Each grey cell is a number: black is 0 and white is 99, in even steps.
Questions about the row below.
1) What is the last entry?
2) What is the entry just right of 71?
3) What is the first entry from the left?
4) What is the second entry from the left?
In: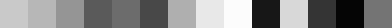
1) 45
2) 58
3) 78
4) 71

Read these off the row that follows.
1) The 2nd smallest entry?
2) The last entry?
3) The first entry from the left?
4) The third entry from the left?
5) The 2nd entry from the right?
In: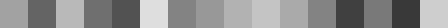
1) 25
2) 80
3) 63
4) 72
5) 22

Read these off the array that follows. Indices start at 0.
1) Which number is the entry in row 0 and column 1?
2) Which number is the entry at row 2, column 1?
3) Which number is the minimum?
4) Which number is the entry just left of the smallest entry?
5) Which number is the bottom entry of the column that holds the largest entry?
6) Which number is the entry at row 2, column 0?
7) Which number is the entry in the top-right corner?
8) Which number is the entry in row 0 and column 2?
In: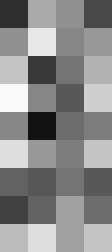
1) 66
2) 22
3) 7
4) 52
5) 73
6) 76
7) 28
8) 56

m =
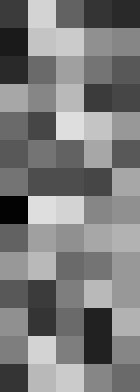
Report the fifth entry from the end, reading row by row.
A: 20
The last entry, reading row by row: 41
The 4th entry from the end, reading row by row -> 72
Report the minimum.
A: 1
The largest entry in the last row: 79
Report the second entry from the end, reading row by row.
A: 52
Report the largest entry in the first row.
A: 82
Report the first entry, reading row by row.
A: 23
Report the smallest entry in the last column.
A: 16
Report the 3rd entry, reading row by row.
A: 38
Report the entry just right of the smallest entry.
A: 86
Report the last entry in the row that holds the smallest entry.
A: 56

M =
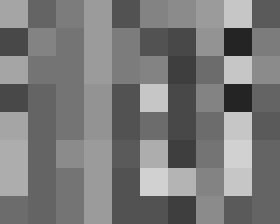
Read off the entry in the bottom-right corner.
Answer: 39
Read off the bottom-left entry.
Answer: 42
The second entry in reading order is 39
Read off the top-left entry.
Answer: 64
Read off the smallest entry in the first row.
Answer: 32
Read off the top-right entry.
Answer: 35
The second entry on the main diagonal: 51
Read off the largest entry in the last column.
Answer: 54
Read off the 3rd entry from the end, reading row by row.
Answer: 54
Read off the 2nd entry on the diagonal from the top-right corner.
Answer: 14
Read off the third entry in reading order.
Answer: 48
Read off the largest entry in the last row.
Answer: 60
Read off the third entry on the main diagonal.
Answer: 45
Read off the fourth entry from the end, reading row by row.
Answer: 24
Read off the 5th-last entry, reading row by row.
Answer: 32
